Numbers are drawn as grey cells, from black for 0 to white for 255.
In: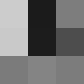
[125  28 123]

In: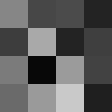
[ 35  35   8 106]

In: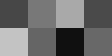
[74 16]

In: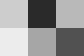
[185 166]

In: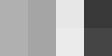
[ 57 235]

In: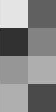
[96 49]

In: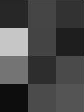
[ 50  68 116]

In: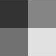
[133 113]

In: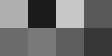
[89 94]
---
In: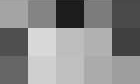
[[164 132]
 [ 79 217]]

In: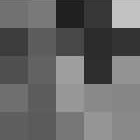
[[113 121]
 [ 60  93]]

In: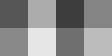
[[ 86 172]
 [137 230]]

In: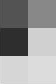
[[ 83 136]
 [ 46 208]]

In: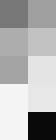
[[120 159]
 [173 194]]

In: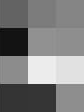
[[ 99 123]
 [ 19 145]]

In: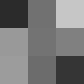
[[ 43 113]
 [153 115]]

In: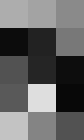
[[173 163]
 [ 12  34]]

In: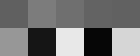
[[ 96 124]
 [151  21]]
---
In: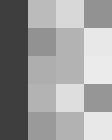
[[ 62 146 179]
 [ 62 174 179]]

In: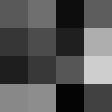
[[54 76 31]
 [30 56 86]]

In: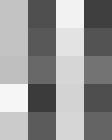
[[195  88 227]
 [191 104 214]]

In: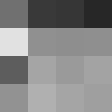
[[225 144 142]
 [ 93 165 154]]

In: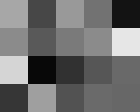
[[139  89 122]
 [213   8  49]]

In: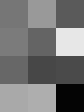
[[123 100 231]
 [103  71  74]]

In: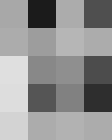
[[172 157 182]
 [223 136 143]]

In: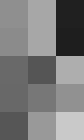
[[139 167  30]
 [105  85 174]]

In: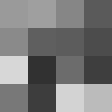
[[138  95  92]
 [215  49 108]]
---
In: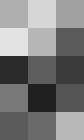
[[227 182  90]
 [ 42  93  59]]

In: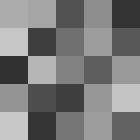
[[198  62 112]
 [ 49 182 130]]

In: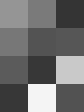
[[119  83  86]
 [ 91  55 201]]

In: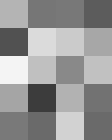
[[ 81 219 203]
 [244 192 137]]

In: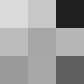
[[188 166 183]
 [155 168  94]]

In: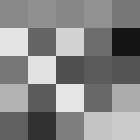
[[228 100 211]
 [119 226  79]]

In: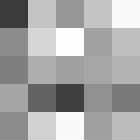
[[140 214 254]
 [126 173 159]]

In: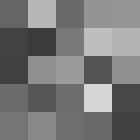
[[ 66  59 121]
 [ 65 143 155]]
